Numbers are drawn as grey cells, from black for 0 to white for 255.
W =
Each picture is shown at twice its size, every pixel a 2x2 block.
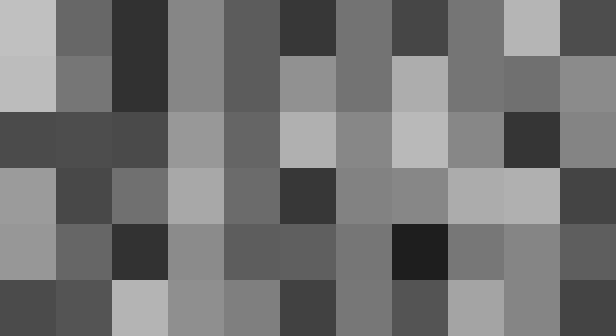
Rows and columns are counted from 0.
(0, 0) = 192
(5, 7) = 84
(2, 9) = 53
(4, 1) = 102
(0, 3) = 134
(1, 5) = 145
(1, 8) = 117
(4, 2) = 50
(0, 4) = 92
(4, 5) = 95
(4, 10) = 94
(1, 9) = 112
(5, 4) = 127
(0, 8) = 117
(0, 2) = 49
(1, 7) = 173
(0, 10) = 77
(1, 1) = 118
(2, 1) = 77
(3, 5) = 55
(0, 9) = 181

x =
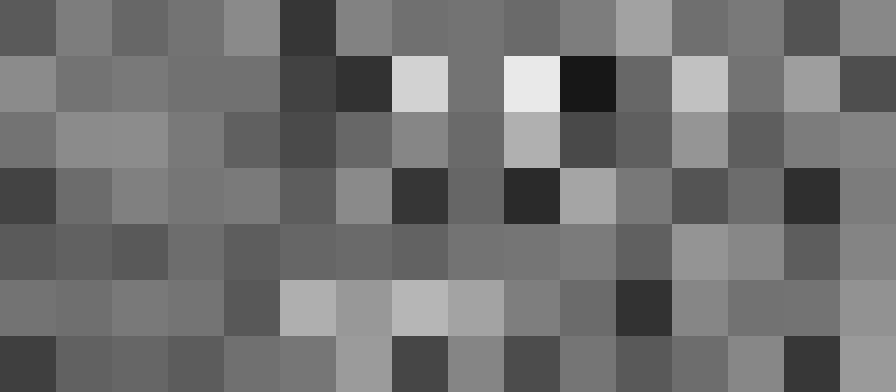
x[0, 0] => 90
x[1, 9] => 233
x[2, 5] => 74
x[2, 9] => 176
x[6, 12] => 109
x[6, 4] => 112
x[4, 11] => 96
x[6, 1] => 97
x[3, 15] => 124
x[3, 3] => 118
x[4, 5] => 102
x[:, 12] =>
[111, 193, 149, 84, 148, 134, 109]
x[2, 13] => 94
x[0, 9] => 106
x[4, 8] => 115
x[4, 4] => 93
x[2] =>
[115, 139, 140, 121, 96, 74, 103, 134, 106, 176, 73, 95, 149, 94, 124, 131]
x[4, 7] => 98
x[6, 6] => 155
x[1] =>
[139, 115, 121, 113, 113, 66, 50, 210, 115, 233, 23, 103, 193, 115, 158, 78]
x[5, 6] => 152
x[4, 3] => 109
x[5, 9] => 126
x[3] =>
[67, 108, 128, 118, 122, 93, 138, 54, 102, 42, 165, 120, 84, 108, 47, 124]
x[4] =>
[90, 97, 89, 109, 93, 102, 106, 98, 115, 117, 123, 96, 148, 135, 93, 132]
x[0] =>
[90, 125, 103, 115, 138, 54, 130, 112, 115, 106, 125, 162, 111, 121, 83, 136]
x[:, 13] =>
[121, 115, 94, 108, 135, 114, 135]
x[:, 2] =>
[103, 121, 140, 128, 89, 121, 102]
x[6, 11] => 89

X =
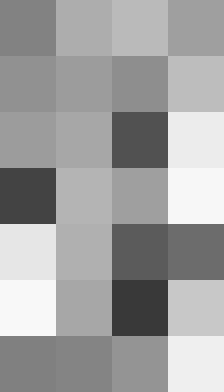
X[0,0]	130
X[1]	[145, 156, 142, 189]
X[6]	[128, 132, 148, 239]
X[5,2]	57
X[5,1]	167
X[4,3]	108
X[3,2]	159

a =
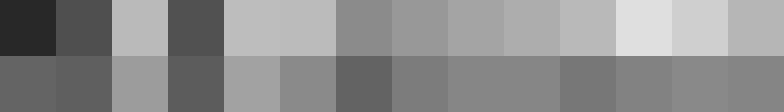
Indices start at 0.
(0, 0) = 40
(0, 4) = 189
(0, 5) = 187
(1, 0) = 100
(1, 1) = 95
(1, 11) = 130
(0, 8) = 164

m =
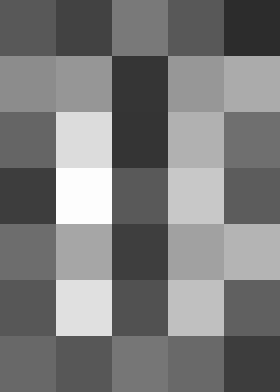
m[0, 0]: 88
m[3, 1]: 253
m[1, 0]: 140
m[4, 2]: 62
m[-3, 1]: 166
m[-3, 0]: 109
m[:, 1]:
[66, 150, 220, 253, 166, 224, 87]
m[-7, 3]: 88
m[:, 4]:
[44, 171, 111, 92, 180, 96, 61]
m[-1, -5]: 104
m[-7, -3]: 121

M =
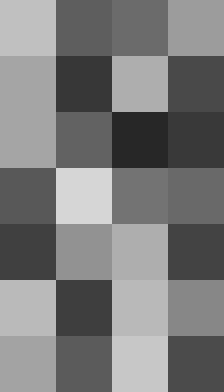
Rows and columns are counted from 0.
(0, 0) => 192
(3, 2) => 115
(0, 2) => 107
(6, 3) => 75
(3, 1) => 214
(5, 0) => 186
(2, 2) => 39
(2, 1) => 98

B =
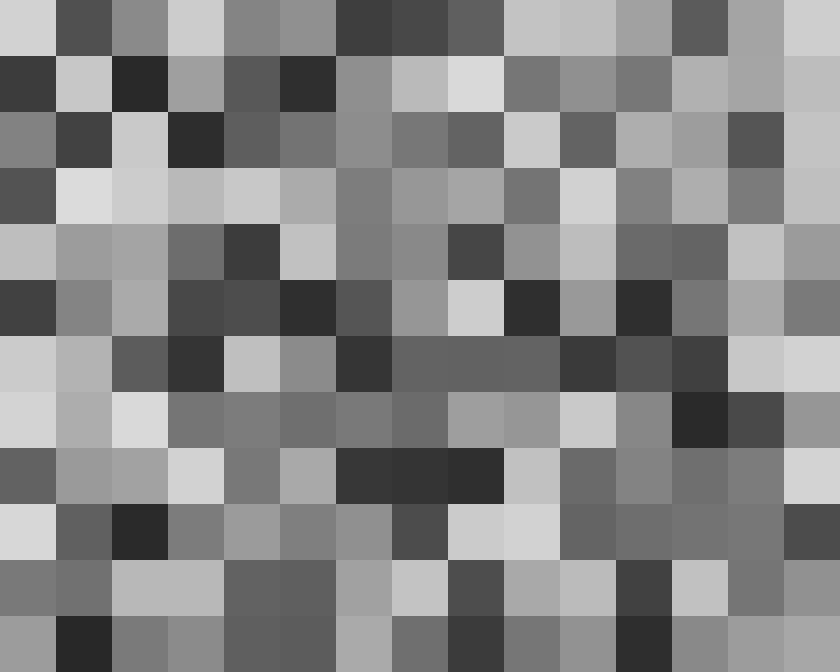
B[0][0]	210
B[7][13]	73
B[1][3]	159
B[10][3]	184
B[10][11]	65
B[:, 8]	[95, 217, 99, 165, 70, 205, 98, 158, 47, 203, 77, 59]
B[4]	[190, 156, 164, 109, 60, 193, 123, 137, 70, 146, 189, 106, 100, 193, 155]
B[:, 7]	[72, 186, 119, 151, 137, 150, 99, 107, 52, 76, 195, 111]
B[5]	[65, 132, 170, 72, 77, 47, 85, 150, 205, 47, 153, 47, 118, 168, 122]
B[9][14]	76
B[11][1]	40
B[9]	[215, 96, 42, 124, 155, 127, 144, 76, 203, 210, 100, 110, 115, 119, 76]
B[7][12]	42
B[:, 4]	[132, 88, 94, 200, 60, 77, 191, 124, 120, 155, 98, 95]
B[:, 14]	[206, 189, 195, 191, 155, 122, 210, 150, 211, 76, 145, 167]
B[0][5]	144
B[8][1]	154
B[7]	[211, 173, 217, 117, 124, 111, 121, 107, 158, 150, 201, 135, 42, 73, 150]
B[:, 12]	[91, 177, 157, 174, 100, 118, 64, 42, 111, 115, 193, 137]
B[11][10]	146
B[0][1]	80
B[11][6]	170
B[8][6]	55

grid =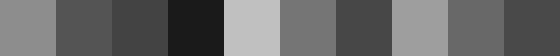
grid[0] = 141
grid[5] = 117
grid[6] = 71

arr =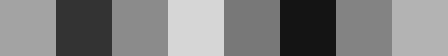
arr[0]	163
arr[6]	131
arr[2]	139
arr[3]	214

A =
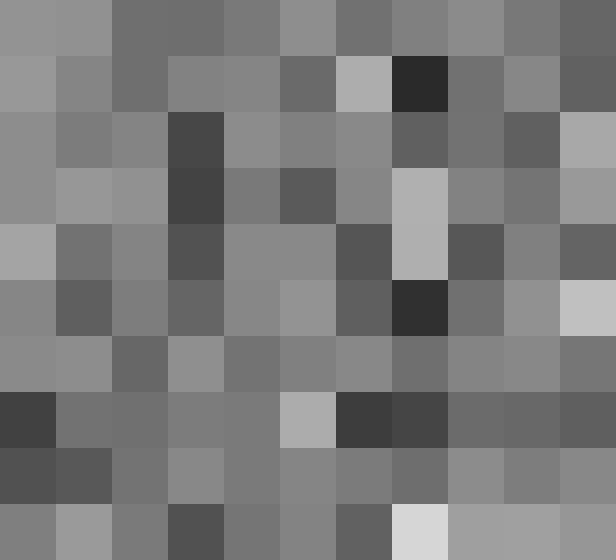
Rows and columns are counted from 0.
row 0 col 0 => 147
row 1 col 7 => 42
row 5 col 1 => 95
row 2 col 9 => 96
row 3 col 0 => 141
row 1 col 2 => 111
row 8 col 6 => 123
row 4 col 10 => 100
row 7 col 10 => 95
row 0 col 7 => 128
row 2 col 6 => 137
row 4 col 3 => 82
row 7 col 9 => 104
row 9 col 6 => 97
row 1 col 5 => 106
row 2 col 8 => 114
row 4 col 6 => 85
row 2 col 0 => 141
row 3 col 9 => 116
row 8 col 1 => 88
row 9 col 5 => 131
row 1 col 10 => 97
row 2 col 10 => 168
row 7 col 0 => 65
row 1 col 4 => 133
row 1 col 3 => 130
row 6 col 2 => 103
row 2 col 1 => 124
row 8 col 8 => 140
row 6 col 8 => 132
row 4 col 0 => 164
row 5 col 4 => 135
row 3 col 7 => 176
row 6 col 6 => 136
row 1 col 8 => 113
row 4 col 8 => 87
